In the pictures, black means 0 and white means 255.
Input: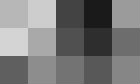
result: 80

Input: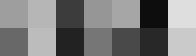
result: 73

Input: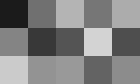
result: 84

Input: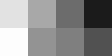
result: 147

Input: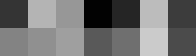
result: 111

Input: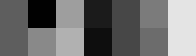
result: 71

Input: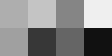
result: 55
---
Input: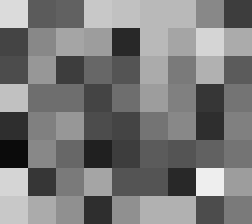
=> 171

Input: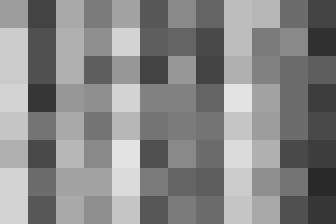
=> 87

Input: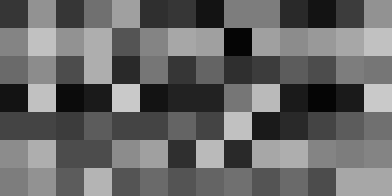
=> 146

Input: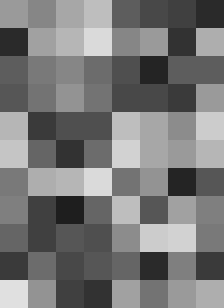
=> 147

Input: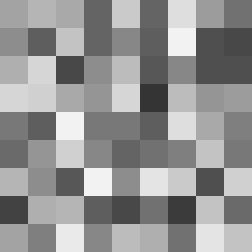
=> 127

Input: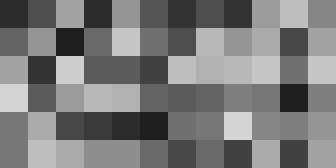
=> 190

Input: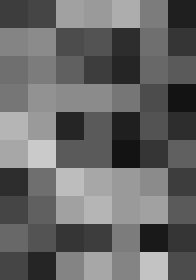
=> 37
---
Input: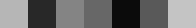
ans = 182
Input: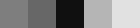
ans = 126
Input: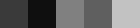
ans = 58
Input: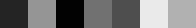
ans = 36
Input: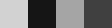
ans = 210
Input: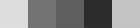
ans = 221
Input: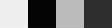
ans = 238
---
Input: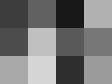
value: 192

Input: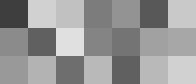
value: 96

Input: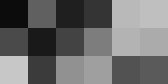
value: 25

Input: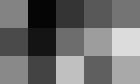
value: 20

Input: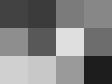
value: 88

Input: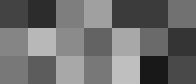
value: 184

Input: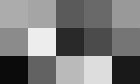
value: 237
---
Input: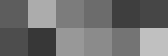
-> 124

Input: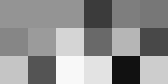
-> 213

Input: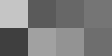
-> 103

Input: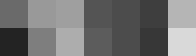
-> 159

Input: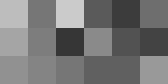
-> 54

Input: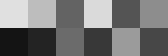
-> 99

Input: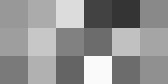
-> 129

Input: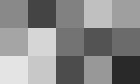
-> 115
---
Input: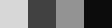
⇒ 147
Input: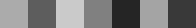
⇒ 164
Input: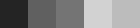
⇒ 210
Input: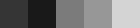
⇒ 151
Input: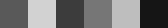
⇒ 190
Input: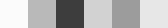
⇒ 156
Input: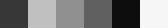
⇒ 13
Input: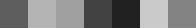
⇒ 202
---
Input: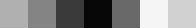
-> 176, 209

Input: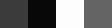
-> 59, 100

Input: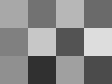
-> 168, 75

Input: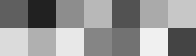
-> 95, 68

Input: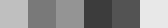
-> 191, 232

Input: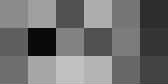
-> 139, 67

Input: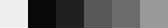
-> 239, 153

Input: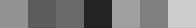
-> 146, 204

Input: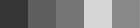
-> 53, 137
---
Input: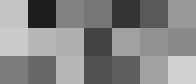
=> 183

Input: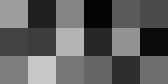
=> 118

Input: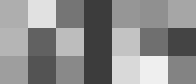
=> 137

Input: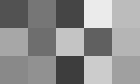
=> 61

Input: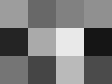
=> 186

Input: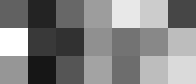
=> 85

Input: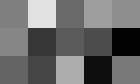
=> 173

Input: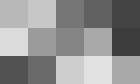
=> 206
